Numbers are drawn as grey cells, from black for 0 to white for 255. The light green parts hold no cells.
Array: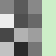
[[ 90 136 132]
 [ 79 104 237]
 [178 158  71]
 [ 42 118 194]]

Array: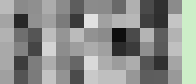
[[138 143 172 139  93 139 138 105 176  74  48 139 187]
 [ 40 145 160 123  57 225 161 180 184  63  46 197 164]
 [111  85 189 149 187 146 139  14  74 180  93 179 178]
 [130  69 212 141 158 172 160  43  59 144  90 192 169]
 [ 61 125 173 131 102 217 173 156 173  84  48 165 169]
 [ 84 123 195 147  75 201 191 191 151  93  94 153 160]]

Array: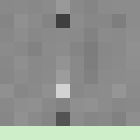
[[138 136 139 153 137 133 139 140 140 137]
 [144 139 132  63 140 135 135 126 140 133]
 [141 136 138 139 138 130 139 138 142 136]
 [137 130 139 140 133 125 136 138 144 139]
 [143 137 138 147 137 126 137 139 143 136]
 [140 137 139 156 137 129 139 140 141 135]
 [135 138 144 210 136 139 140 149 139 144]
 [142 144 137 131 143 145 140 136 137 137]
 [145 138 133  83 140 134 136 129 142 135]]

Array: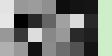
[[152 156 143  13  19  21 227]
 [  1  40 101 161 218  41 230]
 [ 55 221 136 153  41  31 152]
 [153  16 139 109  82  20 176]]

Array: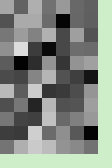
[[ 98 175 113 153 104  96 166]
 [170 170 107   4 103  95  82]
 [156 130 177  72 159  83 119]
 [221  60   9  72 109 107 144]
 [  2  45 148  53 147 160  92]
 [ 69 133 181  82  63  20  75]
 [ 92 204  53  58  77 149 185]
 [119  36 183  81  84 158  79]
 [ 68  64 193 105 128 152 119]
 [ 58 207 107 143  88   3  61]
 [175 202 188 147 137 114 116]]

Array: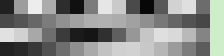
[[156 237 172  45  16 123 230 202  74   7  88 210 223 108  33]
 [ 84 103 124 144 162 174 177 172 161 143 120 101  83  71  73]
 [209 168 110  59  27  21  48  95 151 198 223 217 185 132 225]
 [ 40  56  81 110 143 170 194 208 210 200 182 155 124  92  34]]

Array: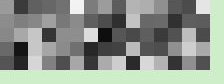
[[ 59  96 103 113 242 124 156  92 180 174 144  87  76 229 154]
 [127 135 160 120 139  95  77  47 195 104 106  49  94  92 140]
 [168 198  53 142 142 221  14  86  73  94  59  82 189  75 136]
 [ 20 199 166 139 112  39  63  66 187  83  78 144 206 169 105]
 [ 37 214 129  78 167  54 171 205  42 216 179  51 143  80  84]]

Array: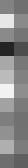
[[112 130]
 [138 231]
 [117 138]
 [ 77  36]
 [119 168]
 [129 187]
 [142 242]
 [122 162]
 [113 126]
 [114 145]
 [124 175]
 [ 95 110]]
